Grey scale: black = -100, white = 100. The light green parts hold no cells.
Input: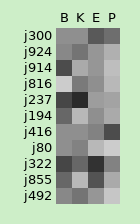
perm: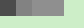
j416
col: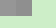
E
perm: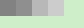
j80

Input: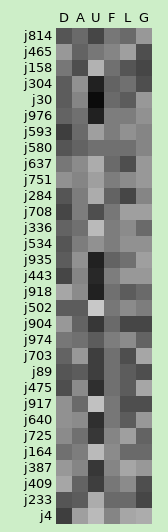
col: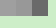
G
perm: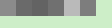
j336

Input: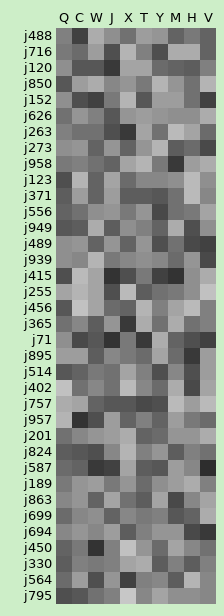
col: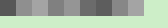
Y
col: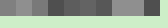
Q
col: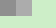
W

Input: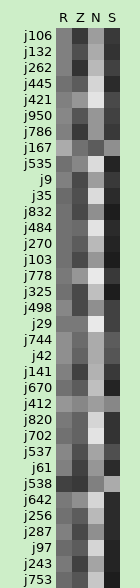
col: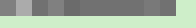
R
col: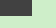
S
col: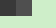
Z
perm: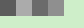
j744
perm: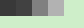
j141
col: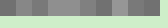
R

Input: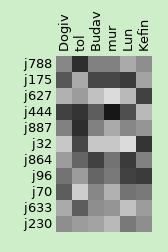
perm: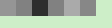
j887
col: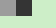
tol
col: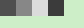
Lun
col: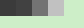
Lun
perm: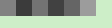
j864
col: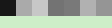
mur
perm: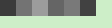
j96

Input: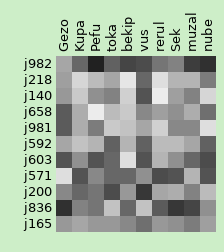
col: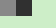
Gezo
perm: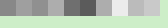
j658
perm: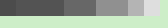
j603

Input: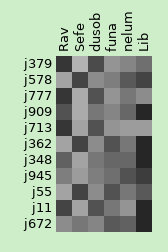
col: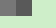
funa
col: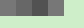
nelum
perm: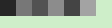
j362
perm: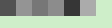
j777

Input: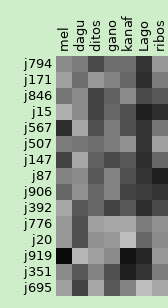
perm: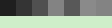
j87
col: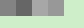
mel
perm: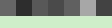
j147
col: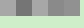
dagu

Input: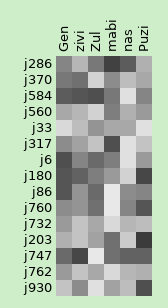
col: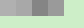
Puzi
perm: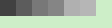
j286
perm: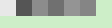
j760
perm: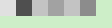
j317

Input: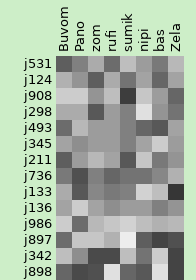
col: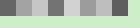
nipi
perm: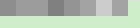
j136

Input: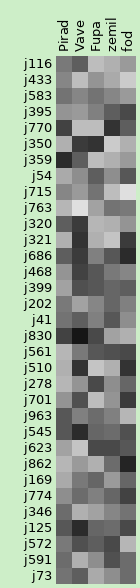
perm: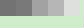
j763
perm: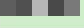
j572
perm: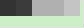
j321
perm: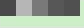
j561
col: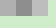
zemil
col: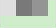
fod
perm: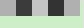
j321

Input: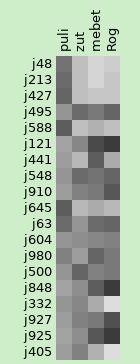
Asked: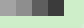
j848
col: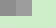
zut
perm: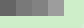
j980
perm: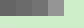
j548
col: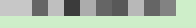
Rog
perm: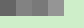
j500
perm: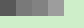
j910

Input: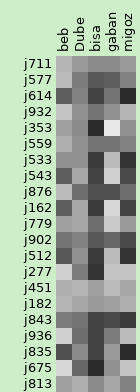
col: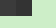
bisa
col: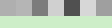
beb
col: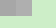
migoz
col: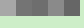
Dube

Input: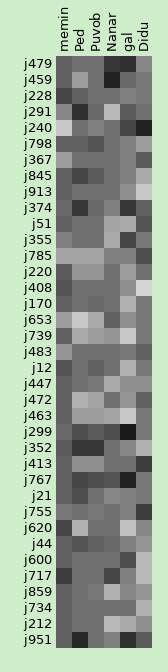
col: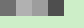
Ped
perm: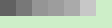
j739

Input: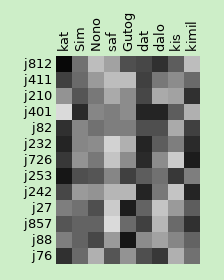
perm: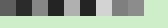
j232
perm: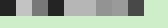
j242

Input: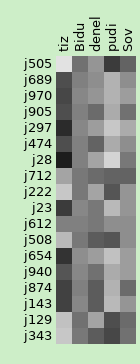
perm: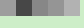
j970
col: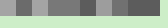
denel

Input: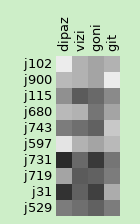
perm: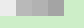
j900
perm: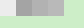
j900
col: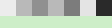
dipaz
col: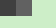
goni
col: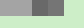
goni

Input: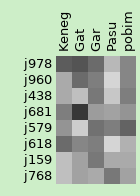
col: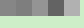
pobim
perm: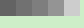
j579
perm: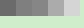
j960
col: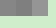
pobim
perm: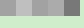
j768
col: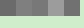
Gar

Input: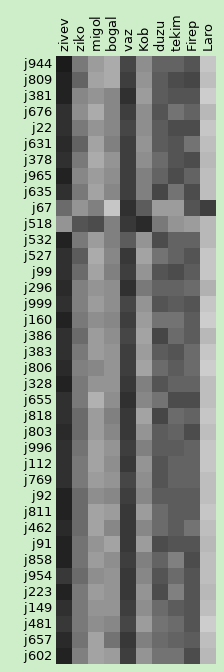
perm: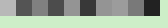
j223
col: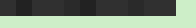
zivev
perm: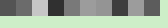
j383
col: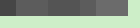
duzu
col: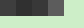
vaz
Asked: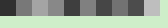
j635

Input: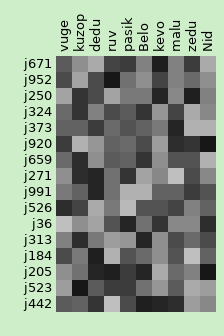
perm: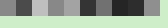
j271
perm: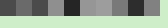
j313
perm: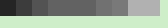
j991

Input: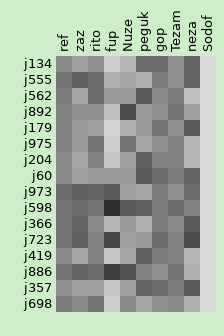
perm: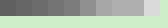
j555
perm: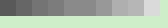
j366
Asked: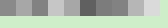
j419

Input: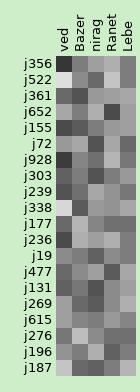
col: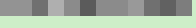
Ranet
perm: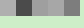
j652
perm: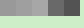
j361
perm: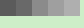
j269

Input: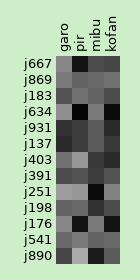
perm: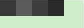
j137
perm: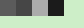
j890
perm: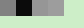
j251

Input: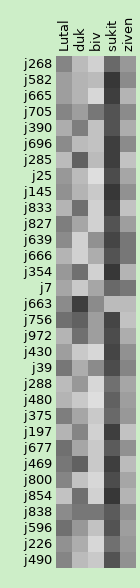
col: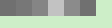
Lutal
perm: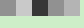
j145
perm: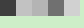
j833
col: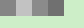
Lutal
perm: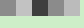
j696

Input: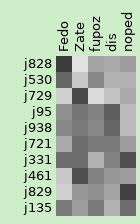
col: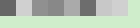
Fedo
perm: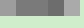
j721
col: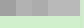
noped
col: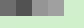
Zate

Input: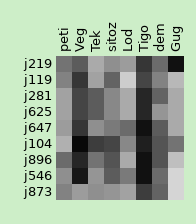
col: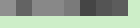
sitoz
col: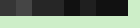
Tigo
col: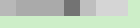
Gug
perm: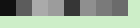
j647

